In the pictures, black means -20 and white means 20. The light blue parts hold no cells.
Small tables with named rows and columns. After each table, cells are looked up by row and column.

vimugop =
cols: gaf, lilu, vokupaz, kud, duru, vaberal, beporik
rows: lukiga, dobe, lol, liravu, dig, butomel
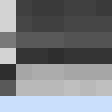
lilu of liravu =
-12
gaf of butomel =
-6
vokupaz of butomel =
9
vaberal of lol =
-7
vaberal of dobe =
-9
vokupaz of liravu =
-12
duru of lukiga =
-10
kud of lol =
-6
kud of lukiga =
-11
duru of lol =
-7
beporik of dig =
6
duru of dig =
6
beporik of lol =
-7
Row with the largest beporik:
butomel

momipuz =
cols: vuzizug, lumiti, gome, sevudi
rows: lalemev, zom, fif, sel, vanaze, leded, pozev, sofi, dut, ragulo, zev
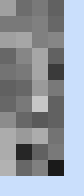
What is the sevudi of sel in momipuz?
-5
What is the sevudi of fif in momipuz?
1
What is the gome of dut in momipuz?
7
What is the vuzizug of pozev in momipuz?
-4
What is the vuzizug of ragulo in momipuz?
7
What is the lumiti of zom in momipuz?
-1
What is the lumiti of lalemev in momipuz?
-3
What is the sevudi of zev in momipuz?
-16
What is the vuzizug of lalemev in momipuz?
5
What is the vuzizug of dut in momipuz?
7
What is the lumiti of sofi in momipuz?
-4
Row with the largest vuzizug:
zev

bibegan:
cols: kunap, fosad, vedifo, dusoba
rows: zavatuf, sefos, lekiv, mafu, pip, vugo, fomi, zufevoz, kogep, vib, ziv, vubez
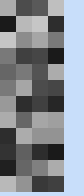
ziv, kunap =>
-15
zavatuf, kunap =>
7
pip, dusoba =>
7
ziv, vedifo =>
0
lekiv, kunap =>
11
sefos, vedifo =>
11
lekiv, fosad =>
2
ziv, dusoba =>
7
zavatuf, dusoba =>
10
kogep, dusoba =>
3
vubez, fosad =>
3
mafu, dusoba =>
-16
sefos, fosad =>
9
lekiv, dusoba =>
-1

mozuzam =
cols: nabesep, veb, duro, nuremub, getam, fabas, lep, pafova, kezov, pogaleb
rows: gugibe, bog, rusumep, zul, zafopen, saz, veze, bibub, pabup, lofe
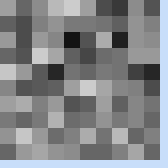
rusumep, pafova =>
-15
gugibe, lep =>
-8
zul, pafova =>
-2
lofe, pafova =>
0
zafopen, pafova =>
-2
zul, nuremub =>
6
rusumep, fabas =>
-7
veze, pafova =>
-5

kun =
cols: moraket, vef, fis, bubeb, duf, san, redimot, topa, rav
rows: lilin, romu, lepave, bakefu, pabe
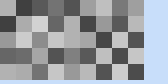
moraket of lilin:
8
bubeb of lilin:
-2
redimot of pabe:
-7
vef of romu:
7
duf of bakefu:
0
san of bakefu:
-6
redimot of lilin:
10
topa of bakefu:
-8
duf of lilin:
-7
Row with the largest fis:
romu

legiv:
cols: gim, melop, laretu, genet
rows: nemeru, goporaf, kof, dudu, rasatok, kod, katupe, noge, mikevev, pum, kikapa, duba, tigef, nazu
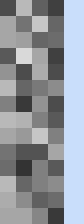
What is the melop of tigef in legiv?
2
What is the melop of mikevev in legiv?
4
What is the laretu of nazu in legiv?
1
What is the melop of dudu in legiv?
14
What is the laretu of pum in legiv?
-7
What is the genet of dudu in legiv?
-10
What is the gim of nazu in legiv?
6
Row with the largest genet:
pum

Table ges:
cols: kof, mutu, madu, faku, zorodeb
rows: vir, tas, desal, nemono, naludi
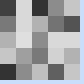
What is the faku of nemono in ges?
13
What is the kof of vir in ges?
-10
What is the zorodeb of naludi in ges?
11
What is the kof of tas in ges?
-1
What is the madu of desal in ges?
2
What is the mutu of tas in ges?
14
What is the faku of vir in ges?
2
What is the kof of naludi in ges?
-12
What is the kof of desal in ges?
8
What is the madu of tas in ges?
8
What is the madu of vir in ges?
-12
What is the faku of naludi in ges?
-5
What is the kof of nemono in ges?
11
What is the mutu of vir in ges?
14
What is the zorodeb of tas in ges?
-7
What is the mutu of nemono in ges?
5
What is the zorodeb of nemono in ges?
8
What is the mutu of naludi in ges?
2
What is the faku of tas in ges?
-2
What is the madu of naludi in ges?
10

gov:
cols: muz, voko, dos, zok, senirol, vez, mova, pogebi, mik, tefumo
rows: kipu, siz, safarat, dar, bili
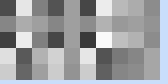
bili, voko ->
-4
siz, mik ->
5
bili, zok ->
12
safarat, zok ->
-9
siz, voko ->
7
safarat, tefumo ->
2
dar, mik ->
1
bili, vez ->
12
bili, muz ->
12
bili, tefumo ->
6
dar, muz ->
15
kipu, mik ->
7
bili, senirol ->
3
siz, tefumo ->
3
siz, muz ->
1
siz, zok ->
1
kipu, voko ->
16
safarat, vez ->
-11

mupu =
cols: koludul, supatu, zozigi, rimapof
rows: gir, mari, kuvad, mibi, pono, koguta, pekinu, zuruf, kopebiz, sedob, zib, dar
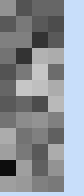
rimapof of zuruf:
0
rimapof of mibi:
7
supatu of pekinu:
-4
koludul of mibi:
-2
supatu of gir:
-7
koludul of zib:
-18
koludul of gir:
3
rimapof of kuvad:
-6
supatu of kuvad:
0
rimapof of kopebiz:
-5
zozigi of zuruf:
3
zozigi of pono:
11
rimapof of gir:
-4
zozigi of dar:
0
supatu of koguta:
11
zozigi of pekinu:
-8
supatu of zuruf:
2
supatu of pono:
-1
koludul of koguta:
-4
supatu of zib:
5

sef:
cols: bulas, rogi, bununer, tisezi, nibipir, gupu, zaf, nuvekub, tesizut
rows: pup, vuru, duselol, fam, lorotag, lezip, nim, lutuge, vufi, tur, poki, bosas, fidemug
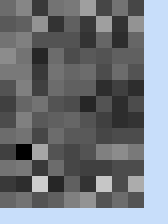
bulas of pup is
-3
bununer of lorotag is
-11
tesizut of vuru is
3
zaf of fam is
-7
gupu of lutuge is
-7
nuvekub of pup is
-2
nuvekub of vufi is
-8
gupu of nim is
-14
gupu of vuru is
-11
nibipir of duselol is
-7
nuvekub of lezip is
-10
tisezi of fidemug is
-5

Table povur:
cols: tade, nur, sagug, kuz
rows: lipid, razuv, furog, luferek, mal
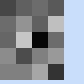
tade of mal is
0
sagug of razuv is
-5
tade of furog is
-4
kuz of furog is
-3
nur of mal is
0
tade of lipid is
-9
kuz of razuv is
10
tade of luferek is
2
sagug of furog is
-19
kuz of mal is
-12
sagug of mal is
6
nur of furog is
11
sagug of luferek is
0
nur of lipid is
-5
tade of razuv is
-3
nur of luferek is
-8
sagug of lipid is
-3
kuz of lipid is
-6
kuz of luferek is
4
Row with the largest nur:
furog

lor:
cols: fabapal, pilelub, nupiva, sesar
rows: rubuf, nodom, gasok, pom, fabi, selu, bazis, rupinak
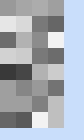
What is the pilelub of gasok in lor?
8
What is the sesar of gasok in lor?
18
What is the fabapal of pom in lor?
13
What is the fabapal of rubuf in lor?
4
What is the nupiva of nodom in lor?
-1
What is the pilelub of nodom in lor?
14
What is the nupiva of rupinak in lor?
18
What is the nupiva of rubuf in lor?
7
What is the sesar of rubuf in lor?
5
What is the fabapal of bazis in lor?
5
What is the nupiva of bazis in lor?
0

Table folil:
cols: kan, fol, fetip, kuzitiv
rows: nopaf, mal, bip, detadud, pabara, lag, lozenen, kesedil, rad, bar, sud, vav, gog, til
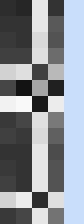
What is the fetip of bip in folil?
14
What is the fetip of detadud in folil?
15
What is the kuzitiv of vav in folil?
-7
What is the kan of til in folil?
-11
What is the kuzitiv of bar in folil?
-8
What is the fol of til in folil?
-9
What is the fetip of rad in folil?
14
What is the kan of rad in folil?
-10

